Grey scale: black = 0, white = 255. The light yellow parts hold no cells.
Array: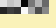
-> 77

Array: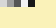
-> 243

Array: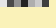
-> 203

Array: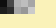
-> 151

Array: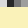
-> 117

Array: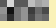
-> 117

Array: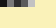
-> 91

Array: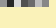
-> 190

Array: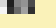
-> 161
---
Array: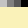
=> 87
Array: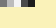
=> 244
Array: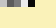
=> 123
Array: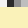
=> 143
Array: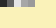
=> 229
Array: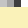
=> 62
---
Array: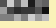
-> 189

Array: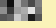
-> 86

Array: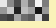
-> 61

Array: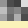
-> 76

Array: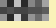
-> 162

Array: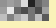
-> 89

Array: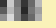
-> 174
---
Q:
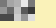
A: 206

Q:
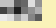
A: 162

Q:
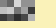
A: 46

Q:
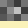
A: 74

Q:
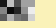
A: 119

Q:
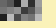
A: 74

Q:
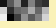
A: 63
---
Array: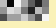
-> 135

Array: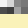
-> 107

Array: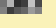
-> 129

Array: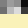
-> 57

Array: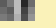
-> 134

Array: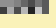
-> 90
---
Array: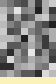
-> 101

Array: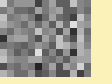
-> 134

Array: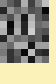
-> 65

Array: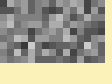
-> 128

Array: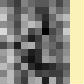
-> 187

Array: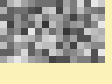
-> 162

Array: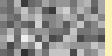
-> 133

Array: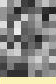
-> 177

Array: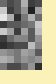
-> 106
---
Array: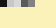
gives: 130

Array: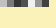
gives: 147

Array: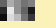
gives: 187

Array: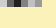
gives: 154

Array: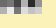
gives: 207

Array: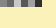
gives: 133

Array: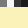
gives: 54

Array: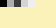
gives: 173

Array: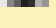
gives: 149

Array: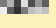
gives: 206
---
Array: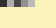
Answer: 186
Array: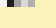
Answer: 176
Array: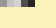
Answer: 39
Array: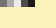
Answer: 26
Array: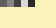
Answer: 41
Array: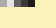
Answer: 28
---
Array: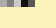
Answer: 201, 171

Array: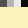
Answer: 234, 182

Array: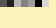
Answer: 215, 184

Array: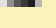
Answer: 225, 182

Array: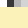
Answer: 254, 212

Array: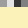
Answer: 228, 157

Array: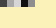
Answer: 214, 169

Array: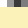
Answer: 253, 153

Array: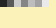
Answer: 234, 205

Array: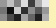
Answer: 232, 220
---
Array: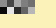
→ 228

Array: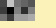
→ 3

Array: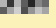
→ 164

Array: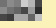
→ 114

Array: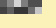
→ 94

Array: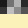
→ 190

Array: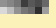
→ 188

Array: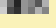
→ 74
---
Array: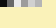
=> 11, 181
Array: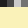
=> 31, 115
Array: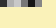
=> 47, 134
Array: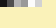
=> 21, 210
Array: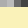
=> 173, 67
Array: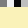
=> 124, 190
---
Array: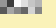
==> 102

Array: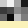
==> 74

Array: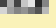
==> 116

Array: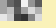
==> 163

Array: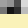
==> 20

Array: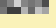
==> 104

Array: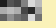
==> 70

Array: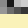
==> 108
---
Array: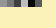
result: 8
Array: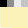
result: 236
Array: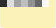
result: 102
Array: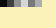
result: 121
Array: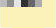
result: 104
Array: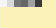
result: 161
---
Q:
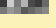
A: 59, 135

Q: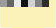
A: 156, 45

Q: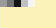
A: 154, 245

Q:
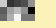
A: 203, 120

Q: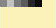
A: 134, 10

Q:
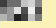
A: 62, 122
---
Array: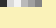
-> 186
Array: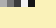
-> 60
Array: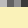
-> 98
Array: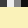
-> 238
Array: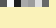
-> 156
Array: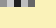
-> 33
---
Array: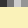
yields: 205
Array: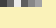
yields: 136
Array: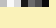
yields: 78
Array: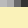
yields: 106
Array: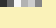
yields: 205
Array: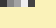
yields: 240
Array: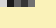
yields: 54
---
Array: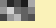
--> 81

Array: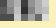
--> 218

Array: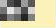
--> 128

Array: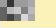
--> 170

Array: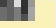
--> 164

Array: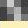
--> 119
